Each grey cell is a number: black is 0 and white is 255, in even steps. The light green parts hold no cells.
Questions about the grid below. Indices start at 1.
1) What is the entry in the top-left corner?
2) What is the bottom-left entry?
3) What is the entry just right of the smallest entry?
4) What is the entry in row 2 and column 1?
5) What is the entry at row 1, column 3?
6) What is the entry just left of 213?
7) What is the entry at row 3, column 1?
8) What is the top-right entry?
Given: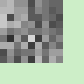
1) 172
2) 90
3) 158
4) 184
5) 145
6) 90
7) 199
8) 102

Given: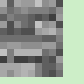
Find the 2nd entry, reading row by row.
95
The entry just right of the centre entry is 111
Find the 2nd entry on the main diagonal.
111
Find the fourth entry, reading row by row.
155
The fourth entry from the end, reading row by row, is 127
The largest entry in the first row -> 194
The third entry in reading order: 167
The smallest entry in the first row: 79
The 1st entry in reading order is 179
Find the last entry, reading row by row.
111
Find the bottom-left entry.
167
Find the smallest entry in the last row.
79
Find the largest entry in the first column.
194
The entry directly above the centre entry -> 79
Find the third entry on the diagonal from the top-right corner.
95
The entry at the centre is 111
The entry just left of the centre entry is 111
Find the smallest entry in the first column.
63
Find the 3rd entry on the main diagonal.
111
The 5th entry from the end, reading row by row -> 167

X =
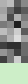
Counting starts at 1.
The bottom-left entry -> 63
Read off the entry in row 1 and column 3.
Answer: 91
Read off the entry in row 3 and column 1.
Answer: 177
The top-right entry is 136
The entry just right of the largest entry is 162
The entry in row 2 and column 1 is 162
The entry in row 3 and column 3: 177
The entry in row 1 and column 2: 189
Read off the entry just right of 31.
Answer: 149
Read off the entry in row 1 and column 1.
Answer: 177

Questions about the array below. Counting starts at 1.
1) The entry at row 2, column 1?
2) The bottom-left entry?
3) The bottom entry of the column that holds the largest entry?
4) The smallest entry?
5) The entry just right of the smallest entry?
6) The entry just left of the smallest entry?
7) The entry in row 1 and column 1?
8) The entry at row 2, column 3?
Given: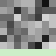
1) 162
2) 194
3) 225
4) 17
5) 132
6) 89
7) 120
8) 46

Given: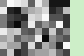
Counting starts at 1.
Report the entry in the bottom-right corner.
66
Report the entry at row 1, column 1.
148
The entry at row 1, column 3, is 235
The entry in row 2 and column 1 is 235
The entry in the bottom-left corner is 96
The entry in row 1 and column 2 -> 249
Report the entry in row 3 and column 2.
66
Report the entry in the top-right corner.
22
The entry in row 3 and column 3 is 50
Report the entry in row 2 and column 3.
22
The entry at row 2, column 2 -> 38

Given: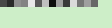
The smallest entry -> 13
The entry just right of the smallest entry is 159
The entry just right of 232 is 88
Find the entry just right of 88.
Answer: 191

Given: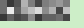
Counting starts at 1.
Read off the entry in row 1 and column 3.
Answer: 83
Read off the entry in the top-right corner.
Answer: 125
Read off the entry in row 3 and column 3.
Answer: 70
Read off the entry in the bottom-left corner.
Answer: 56
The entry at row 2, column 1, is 110
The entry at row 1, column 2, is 56
